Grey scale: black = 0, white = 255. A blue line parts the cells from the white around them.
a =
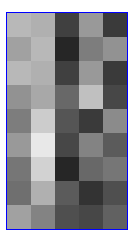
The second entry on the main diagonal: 184
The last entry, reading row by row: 97
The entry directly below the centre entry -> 71
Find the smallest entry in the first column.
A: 111
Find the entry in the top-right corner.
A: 58
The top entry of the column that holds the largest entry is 176
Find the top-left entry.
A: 184
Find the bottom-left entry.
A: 161
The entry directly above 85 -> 104
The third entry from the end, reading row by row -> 79
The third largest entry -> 204
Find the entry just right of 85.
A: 58

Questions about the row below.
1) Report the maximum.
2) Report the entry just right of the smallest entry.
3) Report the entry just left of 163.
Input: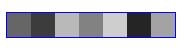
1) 206
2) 163
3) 37
